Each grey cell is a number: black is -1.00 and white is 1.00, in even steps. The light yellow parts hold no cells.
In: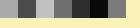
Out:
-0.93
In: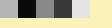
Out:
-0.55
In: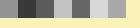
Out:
0.69
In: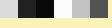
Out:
0.52
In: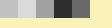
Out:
-0.65
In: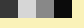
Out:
0.07
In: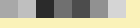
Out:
0.14
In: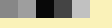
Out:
-0.47
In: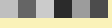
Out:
0.22
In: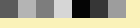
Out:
-0.58
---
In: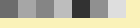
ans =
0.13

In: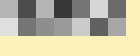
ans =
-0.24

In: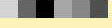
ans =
0.05

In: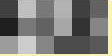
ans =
-0.41

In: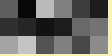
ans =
-0.44

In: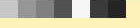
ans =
-0.54
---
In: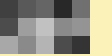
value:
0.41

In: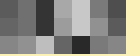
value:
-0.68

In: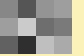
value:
-0.63

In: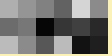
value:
0.47

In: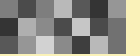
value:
-0.51

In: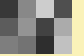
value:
-0.10

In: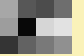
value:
-0.23

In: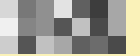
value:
-0.25

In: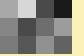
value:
-0.32
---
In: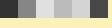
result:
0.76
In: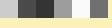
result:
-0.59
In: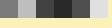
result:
-0.48
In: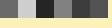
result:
-0.71
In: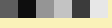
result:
0.17
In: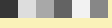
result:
0.32
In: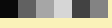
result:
0.30
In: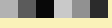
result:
-0.94
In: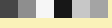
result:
0.93
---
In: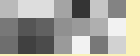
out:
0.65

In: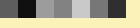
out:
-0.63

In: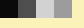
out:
0.22

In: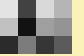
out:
-0.29

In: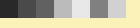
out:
0.64

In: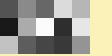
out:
0.16
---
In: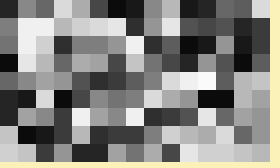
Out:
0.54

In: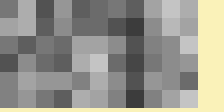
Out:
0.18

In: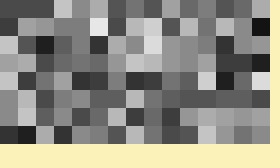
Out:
-0.76

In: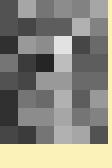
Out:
-0.54

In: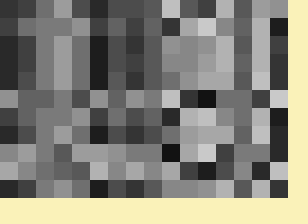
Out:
-0.50

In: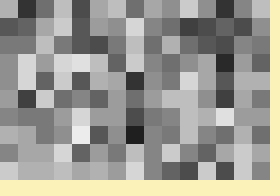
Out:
0.39
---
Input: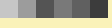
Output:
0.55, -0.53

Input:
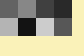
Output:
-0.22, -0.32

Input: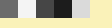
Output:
-0.16, 0.71

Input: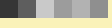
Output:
-0.58, 0.12

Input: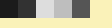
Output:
-0.79, -0.33

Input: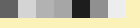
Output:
-0.23, 0.86

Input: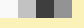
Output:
0.95, 0.15

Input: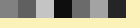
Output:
0.01, -0.71

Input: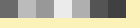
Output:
-0.17, -0.50

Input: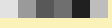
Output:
0.77, 0.48
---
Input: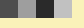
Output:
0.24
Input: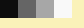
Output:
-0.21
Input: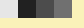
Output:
-0.74
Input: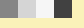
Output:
0.67
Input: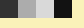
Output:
0.35
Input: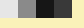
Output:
0.08
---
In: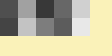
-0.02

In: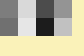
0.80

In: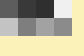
-0.01

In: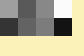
-0.22

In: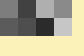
-0.39

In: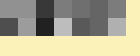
-0.30
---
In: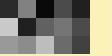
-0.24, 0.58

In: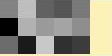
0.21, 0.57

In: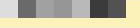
0.18, 0.73

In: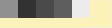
-0.42, 0.85

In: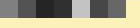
-0.62, 0.53

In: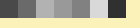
0.20, 0.70

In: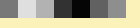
-0.61, 0.75
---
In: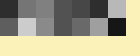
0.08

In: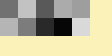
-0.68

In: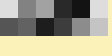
-0.77

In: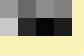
-0.95

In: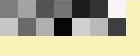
0.37

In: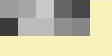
0.47
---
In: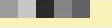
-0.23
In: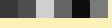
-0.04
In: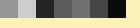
-0.91
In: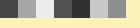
0.11
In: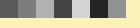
0.14
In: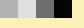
-0.96
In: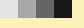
-0.81
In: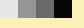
-0.95
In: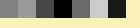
-0.81
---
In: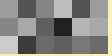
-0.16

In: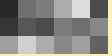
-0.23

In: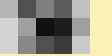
0.58

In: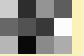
0.35

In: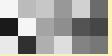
-0.07

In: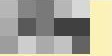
-0.22
